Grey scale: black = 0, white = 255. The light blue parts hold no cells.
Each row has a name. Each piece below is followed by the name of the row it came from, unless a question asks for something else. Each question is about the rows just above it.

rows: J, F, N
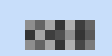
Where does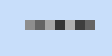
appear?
J
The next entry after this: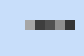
[89]
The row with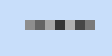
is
N
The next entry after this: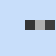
[101]

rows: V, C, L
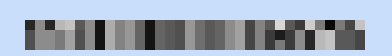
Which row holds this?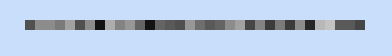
L
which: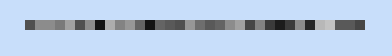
C
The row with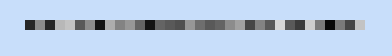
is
V

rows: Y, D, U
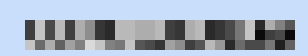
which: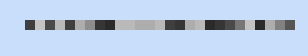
Y
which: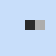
Y

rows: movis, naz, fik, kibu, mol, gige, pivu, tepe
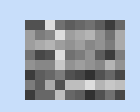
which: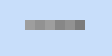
fik
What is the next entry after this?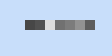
[60]
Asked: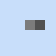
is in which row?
gige
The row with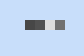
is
kibu
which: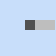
pivu
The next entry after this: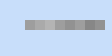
[124]
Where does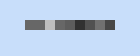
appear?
tepe

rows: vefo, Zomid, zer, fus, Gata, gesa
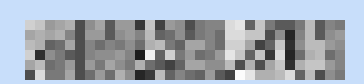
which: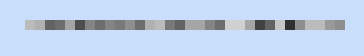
zer
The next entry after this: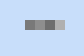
[187]
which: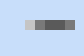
vefo
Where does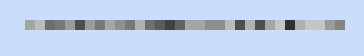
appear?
Gata

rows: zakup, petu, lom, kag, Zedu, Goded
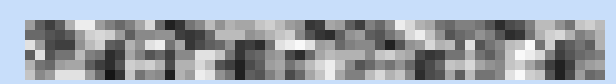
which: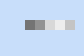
petu
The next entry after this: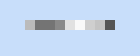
[33]
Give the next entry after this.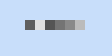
[196]
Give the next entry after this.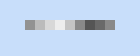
[116]
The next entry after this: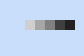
[63]

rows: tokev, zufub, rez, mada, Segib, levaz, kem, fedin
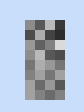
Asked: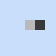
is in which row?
tokev
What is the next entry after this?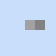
[107]
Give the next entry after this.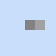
[118]
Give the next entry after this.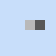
[77]

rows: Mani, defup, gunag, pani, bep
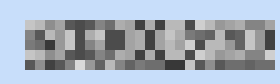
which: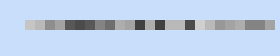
Mani
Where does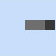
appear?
bep

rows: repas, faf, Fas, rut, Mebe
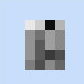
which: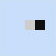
repas
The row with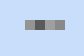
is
Fas
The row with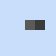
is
rut
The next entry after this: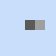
[137]
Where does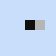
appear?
repas

